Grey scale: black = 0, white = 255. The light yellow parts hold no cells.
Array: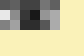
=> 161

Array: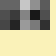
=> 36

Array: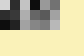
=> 34

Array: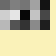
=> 83

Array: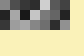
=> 157

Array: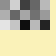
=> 197
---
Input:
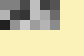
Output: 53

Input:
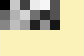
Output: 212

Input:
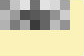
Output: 79

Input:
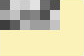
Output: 121

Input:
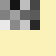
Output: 100

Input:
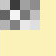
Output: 120
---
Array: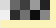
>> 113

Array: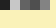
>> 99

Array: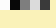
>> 126

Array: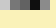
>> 98

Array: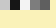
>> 243

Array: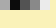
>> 83

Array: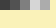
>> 127

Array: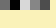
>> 216
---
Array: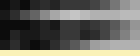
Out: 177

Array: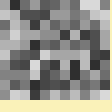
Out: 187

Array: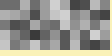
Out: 68

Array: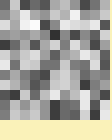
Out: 61

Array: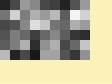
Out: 54
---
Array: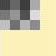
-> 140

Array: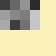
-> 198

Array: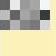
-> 211

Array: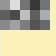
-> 105

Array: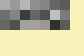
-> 91

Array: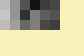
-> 61

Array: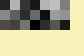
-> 24

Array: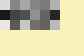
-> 186

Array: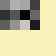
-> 28
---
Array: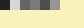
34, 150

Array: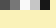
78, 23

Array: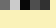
108, 49

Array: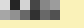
220, 81

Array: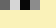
101, 140

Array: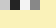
201, 136

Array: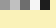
152, 29

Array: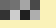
105, 174

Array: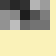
60, 115

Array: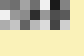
122, 207
